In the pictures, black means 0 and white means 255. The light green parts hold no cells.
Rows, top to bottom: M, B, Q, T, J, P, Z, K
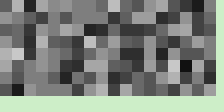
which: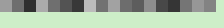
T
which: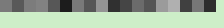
Z
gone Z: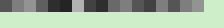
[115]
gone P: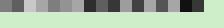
[76]
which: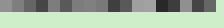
B
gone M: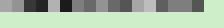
[138]

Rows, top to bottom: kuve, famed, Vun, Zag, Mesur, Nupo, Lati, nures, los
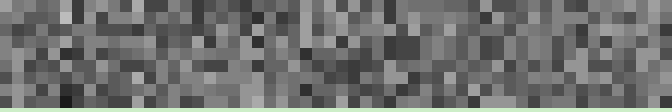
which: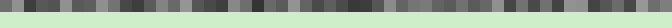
Nupo
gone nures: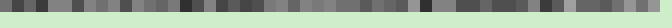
[140]

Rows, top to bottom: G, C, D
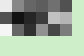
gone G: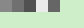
[93]
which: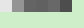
G

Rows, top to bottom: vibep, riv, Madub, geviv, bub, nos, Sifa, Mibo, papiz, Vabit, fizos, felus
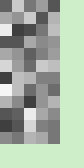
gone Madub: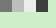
[75]
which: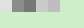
nos

